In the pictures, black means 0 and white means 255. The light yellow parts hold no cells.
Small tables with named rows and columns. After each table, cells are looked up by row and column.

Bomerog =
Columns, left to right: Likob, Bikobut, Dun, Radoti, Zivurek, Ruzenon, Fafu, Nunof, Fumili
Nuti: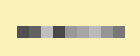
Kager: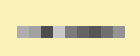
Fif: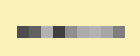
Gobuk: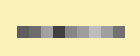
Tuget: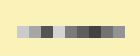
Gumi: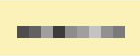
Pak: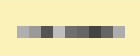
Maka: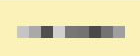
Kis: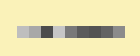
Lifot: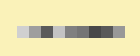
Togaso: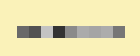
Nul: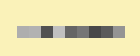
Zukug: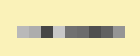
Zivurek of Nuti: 153
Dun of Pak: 84
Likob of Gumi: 78
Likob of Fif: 78
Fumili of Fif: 127
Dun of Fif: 177
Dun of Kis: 76
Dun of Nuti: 190
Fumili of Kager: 147
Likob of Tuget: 203
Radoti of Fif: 64
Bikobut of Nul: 178
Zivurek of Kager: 123
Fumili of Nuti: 119
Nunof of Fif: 166
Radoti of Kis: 198
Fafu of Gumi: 195
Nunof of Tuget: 114
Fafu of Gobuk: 189

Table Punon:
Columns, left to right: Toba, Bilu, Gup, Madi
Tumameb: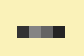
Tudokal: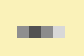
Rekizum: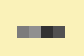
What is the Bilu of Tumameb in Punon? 132
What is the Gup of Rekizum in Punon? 50
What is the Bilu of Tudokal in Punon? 82
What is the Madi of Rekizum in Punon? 81
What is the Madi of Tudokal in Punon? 216
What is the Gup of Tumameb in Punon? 100
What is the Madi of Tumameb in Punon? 36
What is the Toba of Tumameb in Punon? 51
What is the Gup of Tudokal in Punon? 140
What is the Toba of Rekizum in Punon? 124
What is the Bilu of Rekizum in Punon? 144
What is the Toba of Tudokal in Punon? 143

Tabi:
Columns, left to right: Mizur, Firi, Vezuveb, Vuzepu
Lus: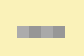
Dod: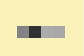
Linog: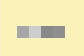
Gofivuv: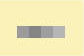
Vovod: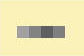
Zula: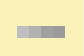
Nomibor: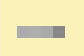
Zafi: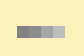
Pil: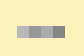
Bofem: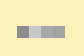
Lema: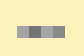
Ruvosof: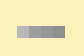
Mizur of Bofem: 140
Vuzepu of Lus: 151
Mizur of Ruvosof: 184
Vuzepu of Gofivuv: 181
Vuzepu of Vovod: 127
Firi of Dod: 49
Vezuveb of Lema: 165
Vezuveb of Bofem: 168

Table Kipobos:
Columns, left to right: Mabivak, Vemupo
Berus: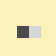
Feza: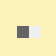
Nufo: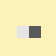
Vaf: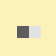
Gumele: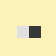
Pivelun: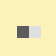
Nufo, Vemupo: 89
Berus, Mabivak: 76
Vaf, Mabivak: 93
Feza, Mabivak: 100
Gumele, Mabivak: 224
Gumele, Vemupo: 55
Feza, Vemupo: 238
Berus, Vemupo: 214
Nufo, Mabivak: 228
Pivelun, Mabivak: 92
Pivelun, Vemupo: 223
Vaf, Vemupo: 226

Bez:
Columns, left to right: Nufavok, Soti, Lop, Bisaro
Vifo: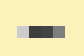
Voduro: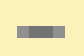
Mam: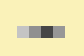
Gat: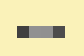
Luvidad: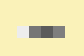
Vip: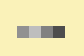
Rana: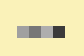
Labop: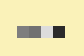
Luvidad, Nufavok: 237
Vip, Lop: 129
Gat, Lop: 144
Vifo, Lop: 68
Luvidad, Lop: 91
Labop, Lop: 220
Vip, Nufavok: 145
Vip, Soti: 190
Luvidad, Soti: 118
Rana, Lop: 174
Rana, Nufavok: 160
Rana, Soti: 119
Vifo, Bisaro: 127

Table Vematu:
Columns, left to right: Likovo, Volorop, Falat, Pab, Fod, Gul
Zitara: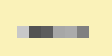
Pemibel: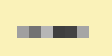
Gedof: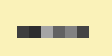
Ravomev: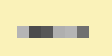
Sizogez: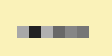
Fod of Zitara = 171
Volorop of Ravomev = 76
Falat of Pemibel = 182
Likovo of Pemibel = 160
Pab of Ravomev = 175
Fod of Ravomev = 181
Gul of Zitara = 128
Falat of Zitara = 93
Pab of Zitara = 167
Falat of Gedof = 165
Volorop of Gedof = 46
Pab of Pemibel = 63
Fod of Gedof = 130
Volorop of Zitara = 83
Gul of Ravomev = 112
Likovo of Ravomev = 181
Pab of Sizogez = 104
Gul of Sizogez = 118
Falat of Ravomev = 87
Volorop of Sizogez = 34
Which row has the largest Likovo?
Zitara

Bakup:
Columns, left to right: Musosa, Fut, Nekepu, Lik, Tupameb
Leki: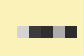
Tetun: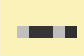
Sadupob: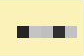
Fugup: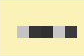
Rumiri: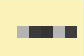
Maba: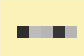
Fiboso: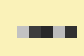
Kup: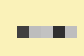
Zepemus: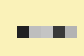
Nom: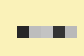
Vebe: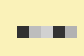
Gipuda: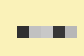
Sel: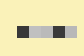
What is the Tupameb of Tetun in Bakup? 49
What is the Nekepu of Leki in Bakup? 47
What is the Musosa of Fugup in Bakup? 195
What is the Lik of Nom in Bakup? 52
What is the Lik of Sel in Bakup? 58
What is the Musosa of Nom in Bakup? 39
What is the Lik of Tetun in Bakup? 189
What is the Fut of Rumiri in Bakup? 59
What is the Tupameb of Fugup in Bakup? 59
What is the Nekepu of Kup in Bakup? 194
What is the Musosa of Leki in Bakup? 212
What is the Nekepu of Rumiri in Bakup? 53
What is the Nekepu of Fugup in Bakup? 48
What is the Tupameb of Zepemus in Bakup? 179
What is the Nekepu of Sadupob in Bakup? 191

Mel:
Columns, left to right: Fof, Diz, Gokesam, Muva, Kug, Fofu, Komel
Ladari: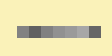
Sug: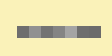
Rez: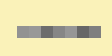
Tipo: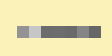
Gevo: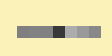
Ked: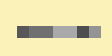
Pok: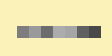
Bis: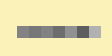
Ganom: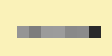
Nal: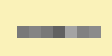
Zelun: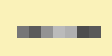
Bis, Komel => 177
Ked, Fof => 88
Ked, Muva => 169
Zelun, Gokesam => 147
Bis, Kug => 145
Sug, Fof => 110
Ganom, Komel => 42
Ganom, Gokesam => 155
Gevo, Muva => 56
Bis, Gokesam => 130
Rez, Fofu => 103
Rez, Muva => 134
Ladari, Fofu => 167
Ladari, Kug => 154
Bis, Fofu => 94
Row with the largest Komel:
Bis

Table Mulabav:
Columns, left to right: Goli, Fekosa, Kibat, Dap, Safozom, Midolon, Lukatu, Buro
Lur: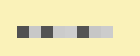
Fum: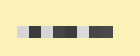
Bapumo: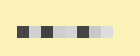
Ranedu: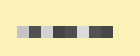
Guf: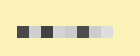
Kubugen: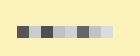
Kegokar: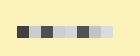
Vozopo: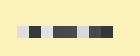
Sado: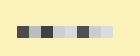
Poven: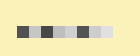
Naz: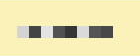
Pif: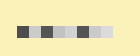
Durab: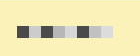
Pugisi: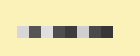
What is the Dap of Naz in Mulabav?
81
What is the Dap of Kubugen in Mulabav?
193
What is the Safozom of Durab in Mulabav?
215
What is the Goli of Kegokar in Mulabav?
65
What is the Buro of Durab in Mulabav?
220
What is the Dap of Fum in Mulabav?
69
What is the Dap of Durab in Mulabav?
183
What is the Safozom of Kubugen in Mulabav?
209

